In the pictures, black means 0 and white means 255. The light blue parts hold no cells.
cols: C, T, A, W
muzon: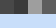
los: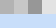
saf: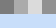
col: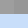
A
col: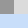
A
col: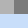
C

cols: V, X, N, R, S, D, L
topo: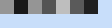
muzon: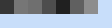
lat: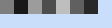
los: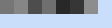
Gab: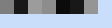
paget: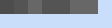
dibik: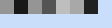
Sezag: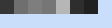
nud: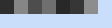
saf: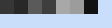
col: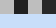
S
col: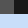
X
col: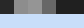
L
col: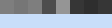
V
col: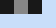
X

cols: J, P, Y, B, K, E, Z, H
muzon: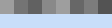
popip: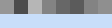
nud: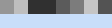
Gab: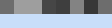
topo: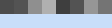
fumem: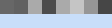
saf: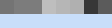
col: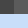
H
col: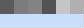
E
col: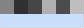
B
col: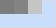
Z
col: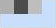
B
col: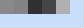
B

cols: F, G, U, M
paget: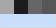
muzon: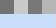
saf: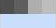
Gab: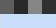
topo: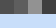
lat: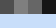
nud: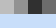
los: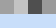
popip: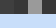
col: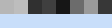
M
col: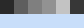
G

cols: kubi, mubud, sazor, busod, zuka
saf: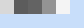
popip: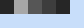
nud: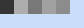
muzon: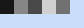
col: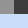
busod
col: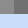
zuka

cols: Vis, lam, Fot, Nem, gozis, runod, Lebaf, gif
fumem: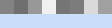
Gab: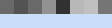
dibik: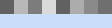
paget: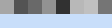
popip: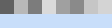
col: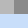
runod
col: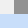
Nem

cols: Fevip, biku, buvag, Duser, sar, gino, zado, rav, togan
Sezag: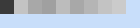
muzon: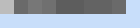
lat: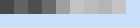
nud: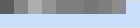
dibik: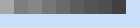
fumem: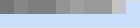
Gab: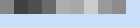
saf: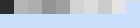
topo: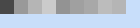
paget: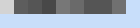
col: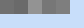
Duser
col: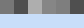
buvag
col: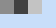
togan

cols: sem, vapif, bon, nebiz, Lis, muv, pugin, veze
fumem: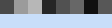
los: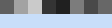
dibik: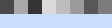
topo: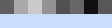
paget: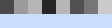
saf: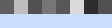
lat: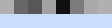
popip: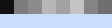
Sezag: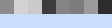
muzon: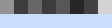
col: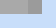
vapif
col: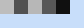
Lis
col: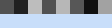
Lis
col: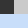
bon

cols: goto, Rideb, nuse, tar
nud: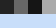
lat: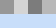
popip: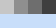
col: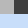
tar
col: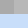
tar

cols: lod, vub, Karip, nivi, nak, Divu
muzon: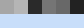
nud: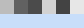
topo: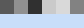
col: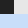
Divu
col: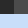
Karip
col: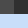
Karip
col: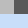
lod
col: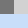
nivi

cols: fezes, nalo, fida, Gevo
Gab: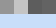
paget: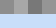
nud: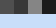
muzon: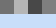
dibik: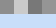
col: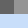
Gevo
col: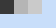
nalo

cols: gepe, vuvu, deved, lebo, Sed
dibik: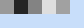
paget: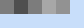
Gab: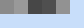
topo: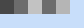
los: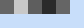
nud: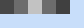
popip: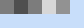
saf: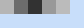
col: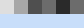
lebo
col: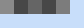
gepe
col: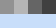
Sed

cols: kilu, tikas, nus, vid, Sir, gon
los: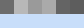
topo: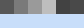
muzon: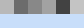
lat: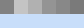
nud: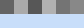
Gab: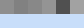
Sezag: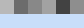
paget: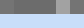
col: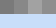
gon
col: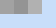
vid
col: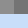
gon
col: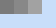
gon
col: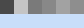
gon

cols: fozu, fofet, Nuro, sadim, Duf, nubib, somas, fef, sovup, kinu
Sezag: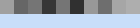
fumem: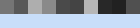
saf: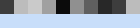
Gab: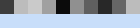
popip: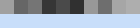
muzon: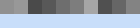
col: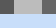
fofet
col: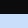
Duf

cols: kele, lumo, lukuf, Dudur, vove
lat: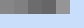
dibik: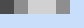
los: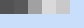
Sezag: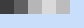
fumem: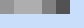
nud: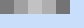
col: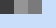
kele
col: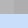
lukuf
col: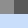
lumo
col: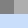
Dudur
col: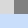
Dudur
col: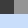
kele

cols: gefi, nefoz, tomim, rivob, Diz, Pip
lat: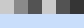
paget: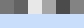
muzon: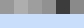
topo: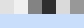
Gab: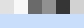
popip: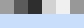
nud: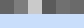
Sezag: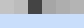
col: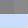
Pip
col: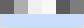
nefoz
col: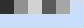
rivob
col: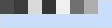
Diz

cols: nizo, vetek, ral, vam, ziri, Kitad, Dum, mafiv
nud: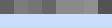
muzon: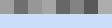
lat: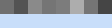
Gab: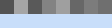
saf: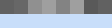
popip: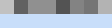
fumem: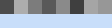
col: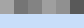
vam
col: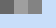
Kitad
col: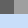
nizo
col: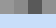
ral

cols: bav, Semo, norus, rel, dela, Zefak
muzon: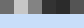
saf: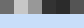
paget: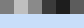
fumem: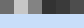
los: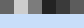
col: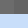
bav
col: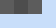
Zefak
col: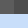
Zefak

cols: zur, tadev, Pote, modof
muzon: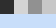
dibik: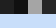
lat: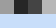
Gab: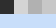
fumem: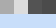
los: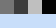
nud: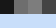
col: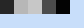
modof
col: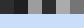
zur
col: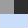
zur
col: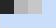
modof
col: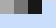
zur

